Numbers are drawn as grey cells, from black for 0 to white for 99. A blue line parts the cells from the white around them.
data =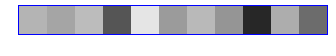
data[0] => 70
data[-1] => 42
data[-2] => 67
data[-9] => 73

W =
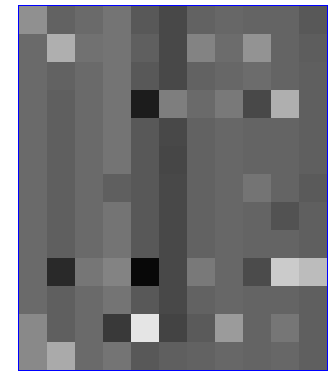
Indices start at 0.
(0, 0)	56
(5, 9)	39
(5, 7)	40
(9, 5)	28
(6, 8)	45
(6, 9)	39
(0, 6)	38
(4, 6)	38
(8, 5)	28
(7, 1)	37
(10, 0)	41
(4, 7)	40
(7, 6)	38
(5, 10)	37
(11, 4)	89
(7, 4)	34
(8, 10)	37
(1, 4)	37
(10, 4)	34
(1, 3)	45
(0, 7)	40
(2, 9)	39
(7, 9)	32
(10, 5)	28
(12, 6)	38
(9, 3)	51
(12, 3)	45
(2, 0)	41
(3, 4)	11
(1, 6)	51
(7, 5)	28
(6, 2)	41
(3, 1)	37
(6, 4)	34
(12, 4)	34
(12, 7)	40

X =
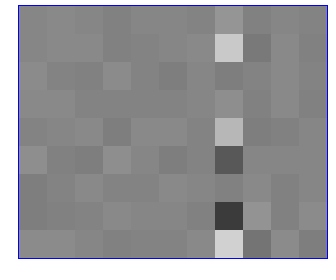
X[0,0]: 52
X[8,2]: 52
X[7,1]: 50
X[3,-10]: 53
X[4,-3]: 49
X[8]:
[54, 54, 52, 50, 51, 51, 53, 81, 45, 54, 49]
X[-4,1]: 50
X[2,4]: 51
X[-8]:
[52, 53, 53, 50, 51, 52, 53, 78, 47, 53, 50]
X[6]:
[49, 51, 53, 51, 51, 53, 52, 50, 53, 50, 52]
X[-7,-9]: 50
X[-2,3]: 53
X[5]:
[55, 50, 49, 55, 52, 49, 51, 34, 52, 52, 52]
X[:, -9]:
[52, 53, 50, 51, 53, 49, 53, 51, 52]
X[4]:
[51, 52, 53, 49, 53, 53, 51, 71, 49, 50, 52]
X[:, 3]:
[50, 50, 54, 51, 49, 55, 51, 53, 50]
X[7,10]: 54
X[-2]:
[49, 50, 51, 53, 52, 52, 50, 23, 57, 50, 54]
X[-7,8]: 51

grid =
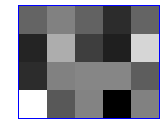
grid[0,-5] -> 39
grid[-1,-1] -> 50
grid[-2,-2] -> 52
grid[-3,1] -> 67
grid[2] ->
[17, 50, 52, 52, 36]

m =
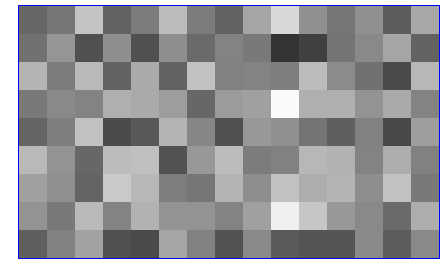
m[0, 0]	40
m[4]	[39, 49, 75, 29, 34, 70, 52, 31, 59, 56, 45, 37, 50, 28, 61]
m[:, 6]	[48, 41, 75, 40, 52, 59, 46, 57, 50]
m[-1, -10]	64
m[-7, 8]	51
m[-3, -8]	70
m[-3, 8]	55
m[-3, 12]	55
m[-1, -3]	53
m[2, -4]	54
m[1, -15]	44
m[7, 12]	53
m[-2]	[57, 47, 72, 51, 69, 57, 57, 51, 62, 93, 77, 59, 53, 41, 67]
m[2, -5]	73
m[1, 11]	45
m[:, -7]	[64, 47, 51, 62, 59, 48, 55, 62, 53]
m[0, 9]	84
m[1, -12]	55
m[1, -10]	55
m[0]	[40, 46, 76, 38, 48, 73, 48, 38, 64, 84, 56, 46, 56, 36, 65]
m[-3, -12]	78
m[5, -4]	69
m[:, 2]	[76, 31, 72, 51, 75, 40, 39, 72, 63]
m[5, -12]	73
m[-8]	[44, 58, 31, 55, 31, 55, 41, 51, 47, 20, 25, 45, 53, 64, 38]
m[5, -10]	32
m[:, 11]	[46, 45, 54, 68, 37, 69, 70, 59, 33]
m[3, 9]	97

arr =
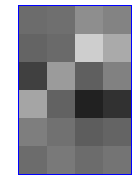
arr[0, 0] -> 42
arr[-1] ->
[42, 47, 42, 45]
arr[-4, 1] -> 60
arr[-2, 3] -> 39
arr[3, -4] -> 64
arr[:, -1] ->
[51, 66, 50, 19, 39, 45]

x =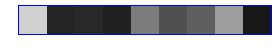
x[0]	81
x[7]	61
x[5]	31
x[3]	13
